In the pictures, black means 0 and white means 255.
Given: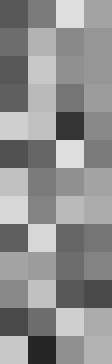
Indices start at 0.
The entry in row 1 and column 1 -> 178
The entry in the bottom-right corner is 178
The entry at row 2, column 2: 144
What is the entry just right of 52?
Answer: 137
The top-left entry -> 88
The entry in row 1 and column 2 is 137
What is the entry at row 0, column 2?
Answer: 222
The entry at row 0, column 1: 123
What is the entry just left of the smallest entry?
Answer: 199
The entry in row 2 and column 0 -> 88
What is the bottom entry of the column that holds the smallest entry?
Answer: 38
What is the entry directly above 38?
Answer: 109

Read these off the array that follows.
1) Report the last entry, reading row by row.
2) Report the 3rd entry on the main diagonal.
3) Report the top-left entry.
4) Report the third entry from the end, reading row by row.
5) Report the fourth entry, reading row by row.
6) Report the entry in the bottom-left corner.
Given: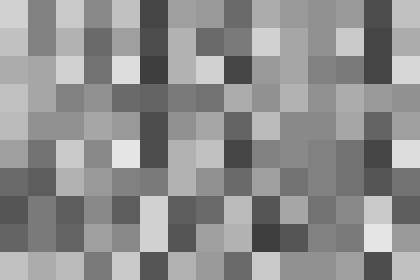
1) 193
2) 209
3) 209
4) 159
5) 137
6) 193

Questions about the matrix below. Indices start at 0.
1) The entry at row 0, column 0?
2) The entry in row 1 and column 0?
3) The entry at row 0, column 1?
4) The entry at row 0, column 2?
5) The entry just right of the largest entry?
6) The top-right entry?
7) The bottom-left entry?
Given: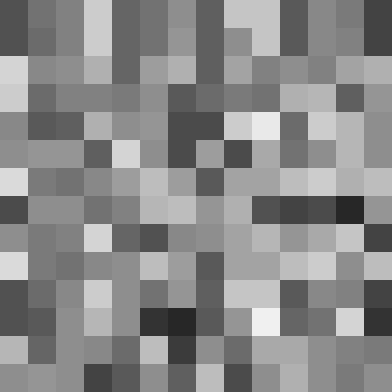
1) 81
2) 81
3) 114
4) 129
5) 101
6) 67
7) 142

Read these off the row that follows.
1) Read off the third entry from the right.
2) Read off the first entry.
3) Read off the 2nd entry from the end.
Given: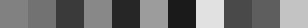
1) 73
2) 129
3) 94

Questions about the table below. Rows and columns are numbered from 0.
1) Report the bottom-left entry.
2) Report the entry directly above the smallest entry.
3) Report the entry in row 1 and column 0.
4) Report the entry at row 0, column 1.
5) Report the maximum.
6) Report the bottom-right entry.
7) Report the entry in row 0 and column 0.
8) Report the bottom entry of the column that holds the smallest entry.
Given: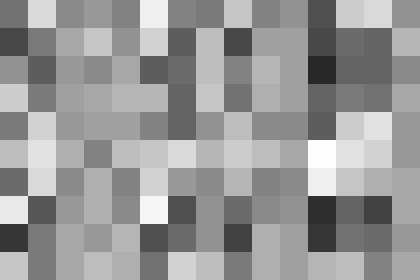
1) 197
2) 72
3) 72
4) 217
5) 253
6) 167
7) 114
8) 181

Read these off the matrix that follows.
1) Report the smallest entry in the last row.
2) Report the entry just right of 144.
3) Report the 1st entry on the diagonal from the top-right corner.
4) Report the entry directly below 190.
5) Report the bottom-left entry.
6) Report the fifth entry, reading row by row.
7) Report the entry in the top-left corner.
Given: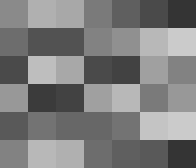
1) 52
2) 184
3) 52
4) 59
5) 130
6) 95
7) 138

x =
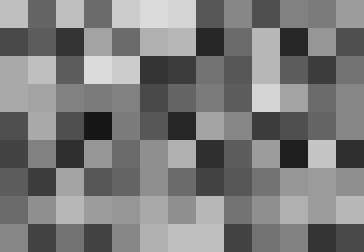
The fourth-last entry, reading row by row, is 115
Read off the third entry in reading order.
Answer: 191
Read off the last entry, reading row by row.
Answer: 73
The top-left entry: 191
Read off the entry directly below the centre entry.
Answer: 176
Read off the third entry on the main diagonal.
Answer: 93
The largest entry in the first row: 219
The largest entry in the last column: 183
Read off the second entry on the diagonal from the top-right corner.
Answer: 150
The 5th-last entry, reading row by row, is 67
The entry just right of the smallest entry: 123
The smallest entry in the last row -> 52
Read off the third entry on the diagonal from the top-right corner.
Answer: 93
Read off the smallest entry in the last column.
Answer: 46
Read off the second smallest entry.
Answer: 31
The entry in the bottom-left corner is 135
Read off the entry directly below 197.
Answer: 156
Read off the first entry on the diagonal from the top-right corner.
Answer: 156
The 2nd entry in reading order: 101
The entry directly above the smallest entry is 123
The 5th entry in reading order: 204
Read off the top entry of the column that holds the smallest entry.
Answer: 107
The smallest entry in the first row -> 79
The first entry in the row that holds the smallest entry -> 79

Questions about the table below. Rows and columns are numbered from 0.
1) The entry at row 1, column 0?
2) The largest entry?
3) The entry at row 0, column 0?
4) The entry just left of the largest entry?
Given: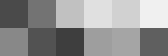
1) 136
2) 240
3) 74
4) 209

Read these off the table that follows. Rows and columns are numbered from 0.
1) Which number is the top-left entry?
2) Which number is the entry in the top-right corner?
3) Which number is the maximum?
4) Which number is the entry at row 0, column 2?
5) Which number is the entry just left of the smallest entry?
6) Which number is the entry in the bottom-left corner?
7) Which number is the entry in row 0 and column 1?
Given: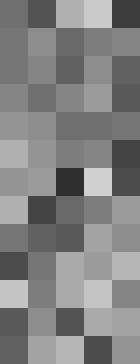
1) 111
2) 61
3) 208
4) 176
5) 155
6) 97
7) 83

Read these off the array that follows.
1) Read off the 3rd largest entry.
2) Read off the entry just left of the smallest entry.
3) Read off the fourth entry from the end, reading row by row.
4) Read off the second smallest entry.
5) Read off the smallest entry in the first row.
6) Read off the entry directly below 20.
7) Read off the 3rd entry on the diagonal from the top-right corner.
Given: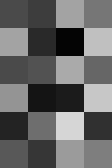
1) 192
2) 41
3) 88
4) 20
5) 61
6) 110
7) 82

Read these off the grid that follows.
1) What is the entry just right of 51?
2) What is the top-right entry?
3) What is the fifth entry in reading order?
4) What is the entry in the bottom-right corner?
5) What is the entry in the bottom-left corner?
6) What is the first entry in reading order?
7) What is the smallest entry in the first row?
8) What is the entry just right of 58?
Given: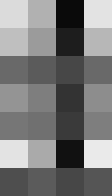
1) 141
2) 227
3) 191
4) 85
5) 78
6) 219
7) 10
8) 126
